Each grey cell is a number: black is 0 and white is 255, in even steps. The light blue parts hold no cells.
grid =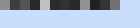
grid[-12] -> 141
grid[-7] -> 43
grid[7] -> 40

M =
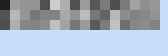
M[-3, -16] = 31
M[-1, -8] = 154
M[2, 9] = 90
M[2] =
[79, 173, 134, 132, 140, 191, 162, 118, 154, 90, 124, 193, 110, 135, 140, 130]
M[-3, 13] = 163
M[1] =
[84, 184, 150, 119, 131, 130, 169, 147, 188, 120, 100, 183, 141, 130, 135, 148]
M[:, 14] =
[142, 135, 140]
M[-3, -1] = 151
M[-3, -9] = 80
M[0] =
[31, 157, 148, 147, 81, 205, 174, 80, 155, 87, 123, 79, 123, 163, 142, 151]
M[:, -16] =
[31, 84, 79]

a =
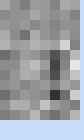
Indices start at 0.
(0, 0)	168
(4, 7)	130
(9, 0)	111
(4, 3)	178
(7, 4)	132
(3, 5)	138
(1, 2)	147
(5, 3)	149
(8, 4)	152
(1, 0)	138
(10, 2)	173
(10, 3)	151
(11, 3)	182
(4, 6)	211
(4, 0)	177
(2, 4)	147
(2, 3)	138
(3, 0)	170
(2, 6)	145
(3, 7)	141
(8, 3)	146
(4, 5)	160
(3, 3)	171
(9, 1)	135

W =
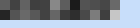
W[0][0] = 94
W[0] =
[94, 66, 98, 63, 65, 136, 93, 27, 83, 78, 71, 105]
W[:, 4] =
[65, 66]
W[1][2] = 105

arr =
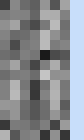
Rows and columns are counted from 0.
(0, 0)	62
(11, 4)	109
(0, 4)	149
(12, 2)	120
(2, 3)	75
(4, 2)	120
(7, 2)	126
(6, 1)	163
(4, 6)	132
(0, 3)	95
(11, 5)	149
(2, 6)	111
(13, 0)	179
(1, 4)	174
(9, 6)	122
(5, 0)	110
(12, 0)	56
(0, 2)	107
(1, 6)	129
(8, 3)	59
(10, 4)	110
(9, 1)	185
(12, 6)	155
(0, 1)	136
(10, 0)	151
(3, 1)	106
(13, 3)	133
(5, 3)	118
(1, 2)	129
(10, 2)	109

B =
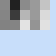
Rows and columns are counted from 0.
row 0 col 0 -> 136
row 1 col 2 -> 182
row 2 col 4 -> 225
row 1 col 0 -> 133

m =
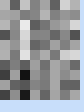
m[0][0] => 182
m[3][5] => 102
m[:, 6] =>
[210, 150, 166, 136, 128, 206, 147, 140, 100, 125]
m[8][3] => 132
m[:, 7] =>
[179, 141, 214, 82, 164, 215, 106, 160, 98, 167]
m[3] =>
[82, 136, 215, 132, 133, 102, 136, 82]
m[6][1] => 126
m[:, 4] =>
[164, 180, 117, 133, 115, 172, 112, 124, 122, 101]
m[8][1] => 98
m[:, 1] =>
[96, 161, 139, 136, 149, 122, 126, 159, 98, 142]
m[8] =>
[161, 98, 86, 132, 122, 168, 100, 98]
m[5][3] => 142
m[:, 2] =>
[195, 125, 234, 215, 205, 225, 94, 18, 86, 25]
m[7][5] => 167
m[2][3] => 94
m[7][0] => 62
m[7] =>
[62, 159, 18, 147, 124, 167, 140, 160]
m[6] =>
[93, 126, 94, 159, 112, 167, 147, 106]
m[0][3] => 130

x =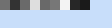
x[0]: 112
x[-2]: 39
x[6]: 243
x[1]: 51

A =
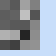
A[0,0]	106
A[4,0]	77
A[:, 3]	[128, 84, 134, 141, 146]
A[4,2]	141
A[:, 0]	[106, 93, 96, 177, 77]

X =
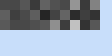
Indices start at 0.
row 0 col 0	73
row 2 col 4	87
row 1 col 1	63
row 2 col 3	79
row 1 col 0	95
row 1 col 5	67
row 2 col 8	51
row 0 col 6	73
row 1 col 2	74

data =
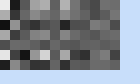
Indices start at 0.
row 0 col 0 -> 235
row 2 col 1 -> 146
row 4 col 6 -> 89
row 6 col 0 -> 30
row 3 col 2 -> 91
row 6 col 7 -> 91
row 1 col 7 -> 113
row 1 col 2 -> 103
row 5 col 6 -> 168
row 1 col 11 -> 117
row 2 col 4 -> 77
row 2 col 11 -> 76
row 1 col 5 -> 102
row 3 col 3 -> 130
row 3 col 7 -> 106
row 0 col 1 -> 26
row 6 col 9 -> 107
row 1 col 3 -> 137
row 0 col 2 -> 88
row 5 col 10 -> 124
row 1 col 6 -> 139
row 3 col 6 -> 133
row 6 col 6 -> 48
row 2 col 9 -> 123
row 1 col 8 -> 98
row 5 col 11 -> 66
